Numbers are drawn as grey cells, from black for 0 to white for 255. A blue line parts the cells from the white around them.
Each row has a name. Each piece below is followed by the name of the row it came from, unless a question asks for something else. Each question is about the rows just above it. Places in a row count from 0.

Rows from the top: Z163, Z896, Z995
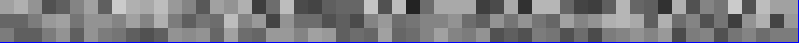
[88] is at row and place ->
Z163, 14
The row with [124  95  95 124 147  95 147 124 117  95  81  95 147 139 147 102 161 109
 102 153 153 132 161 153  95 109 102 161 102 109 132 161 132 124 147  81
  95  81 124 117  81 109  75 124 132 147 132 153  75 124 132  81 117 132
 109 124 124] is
Z995
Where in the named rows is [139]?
Z995, 13

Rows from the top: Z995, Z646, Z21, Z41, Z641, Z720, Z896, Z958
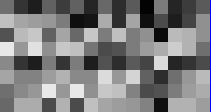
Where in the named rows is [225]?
Z41, 2
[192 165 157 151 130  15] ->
Z958
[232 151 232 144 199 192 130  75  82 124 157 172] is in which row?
Z896

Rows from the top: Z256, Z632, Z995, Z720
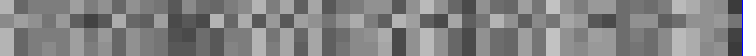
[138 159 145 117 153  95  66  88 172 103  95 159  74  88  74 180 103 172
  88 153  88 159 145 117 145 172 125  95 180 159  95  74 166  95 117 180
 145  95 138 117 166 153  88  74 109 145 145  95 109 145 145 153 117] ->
Z632
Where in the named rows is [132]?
Z720, 16
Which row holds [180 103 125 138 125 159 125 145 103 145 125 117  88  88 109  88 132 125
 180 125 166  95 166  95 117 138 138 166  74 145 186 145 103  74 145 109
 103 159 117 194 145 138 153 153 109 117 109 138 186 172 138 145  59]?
Z720
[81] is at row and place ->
Z995, 12
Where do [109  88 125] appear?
Z995

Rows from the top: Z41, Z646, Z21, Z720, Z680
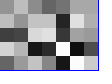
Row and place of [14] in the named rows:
Z720, 5
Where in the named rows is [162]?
Z21, 5
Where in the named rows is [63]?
Z21, 0
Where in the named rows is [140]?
Z41, 2
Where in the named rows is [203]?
Z680, 6
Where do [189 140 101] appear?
Z41

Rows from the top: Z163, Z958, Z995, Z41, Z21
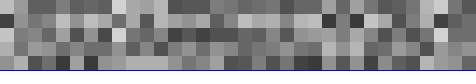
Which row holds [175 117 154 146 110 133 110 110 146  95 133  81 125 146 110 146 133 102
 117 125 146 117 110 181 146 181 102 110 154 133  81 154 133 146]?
Z41
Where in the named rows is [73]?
Z995, 7
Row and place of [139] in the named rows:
Z21, 27

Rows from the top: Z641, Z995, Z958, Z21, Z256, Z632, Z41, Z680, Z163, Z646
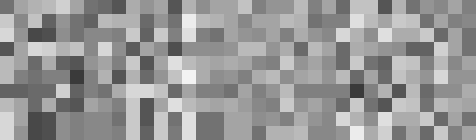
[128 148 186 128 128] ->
Z41
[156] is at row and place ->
Z680, 17
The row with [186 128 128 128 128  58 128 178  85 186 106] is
Z41
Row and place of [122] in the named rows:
Z646, 12
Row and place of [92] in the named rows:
Z21, 9

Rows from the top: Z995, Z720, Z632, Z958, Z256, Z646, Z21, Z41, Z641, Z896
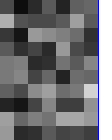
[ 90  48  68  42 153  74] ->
Z958
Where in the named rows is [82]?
Z720, 1

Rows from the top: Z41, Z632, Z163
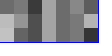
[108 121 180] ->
Z632
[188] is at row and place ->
Z632, 0
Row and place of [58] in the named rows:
Z41, 2
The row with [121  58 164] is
Z41

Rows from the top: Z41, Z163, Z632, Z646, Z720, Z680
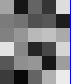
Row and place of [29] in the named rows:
Z163, 4
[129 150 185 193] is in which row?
Z632

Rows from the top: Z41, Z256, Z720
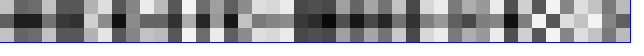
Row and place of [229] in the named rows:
Z720, 7
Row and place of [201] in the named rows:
Z720, 28
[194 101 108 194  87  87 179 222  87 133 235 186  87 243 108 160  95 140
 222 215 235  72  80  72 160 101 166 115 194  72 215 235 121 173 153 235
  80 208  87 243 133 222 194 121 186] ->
Z41
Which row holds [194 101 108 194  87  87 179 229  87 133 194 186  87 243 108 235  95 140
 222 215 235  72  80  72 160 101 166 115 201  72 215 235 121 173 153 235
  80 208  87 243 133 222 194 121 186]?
Z720

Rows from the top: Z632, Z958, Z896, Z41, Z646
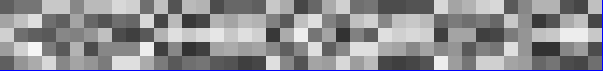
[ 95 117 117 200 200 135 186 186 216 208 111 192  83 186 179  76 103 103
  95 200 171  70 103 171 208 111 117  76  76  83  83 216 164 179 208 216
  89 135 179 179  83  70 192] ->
Z632
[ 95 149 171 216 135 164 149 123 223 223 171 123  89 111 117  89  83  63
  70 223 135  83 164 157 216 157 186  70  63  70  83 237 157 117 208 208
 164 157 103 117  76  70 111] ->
Z646
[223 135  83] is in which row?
Z646
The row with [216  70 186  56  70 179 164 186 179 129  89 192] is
Z958
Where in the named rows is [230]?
Z896, 15
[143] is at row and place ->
Z958, 37
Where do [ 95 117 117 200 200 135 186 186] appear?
Z632

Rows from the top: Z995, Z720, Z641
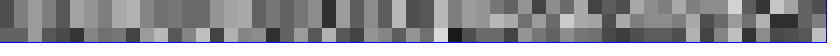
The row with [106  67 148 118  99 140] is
Z641
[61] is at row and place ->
Z641, 44
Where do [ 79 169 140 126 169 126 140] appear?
Z995

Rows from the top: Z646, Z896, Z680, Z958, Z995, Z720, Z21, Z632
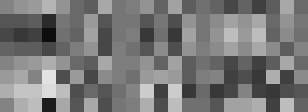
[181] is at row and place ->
Z646, 3
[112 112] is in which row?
Z632

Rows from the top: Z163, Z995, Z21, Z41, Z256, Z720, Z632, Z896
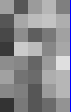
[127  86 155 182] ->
Z632
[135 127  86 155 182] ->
Z632
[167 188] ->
Z995

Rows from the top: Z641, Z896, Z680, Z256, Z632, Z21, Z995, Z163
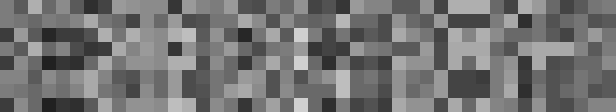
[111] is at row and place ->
Z995, 4
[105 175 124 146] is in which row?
Z632
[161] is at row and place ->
Z163, 19
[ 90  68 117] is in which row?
Z680
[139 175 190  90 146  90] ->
Z680
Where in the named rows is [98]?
Z896, 22
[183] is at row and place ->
Z896, 24

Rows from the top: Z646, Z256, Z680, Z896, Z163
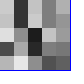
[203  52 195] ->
Z646
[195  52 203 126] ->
Z256
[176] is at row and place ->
Z646, 4
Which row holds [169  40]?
Z896
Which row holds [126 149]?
Z256
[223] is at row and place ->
Z680, 0

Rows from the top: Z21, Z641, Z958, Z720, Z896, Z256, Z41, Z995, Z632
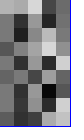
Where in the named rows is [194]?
Z632, 4
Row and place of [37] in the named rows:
Z641, 3
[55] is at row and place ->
Z995, 1
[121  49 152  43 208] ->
Z896

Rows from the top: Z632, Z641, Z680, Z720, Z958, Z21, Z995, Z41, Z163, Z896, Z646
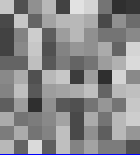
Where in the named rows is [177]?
Z958, 8
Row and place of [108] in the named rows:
Z641, 9
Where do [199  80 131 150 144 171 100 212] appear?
Z720

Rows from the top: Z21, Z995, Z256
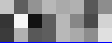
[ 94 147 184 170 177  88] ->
Z21
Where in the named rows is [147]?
Z21, 2
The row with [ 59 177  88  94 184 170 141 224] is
Z256
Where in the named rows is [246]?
Z995, 1

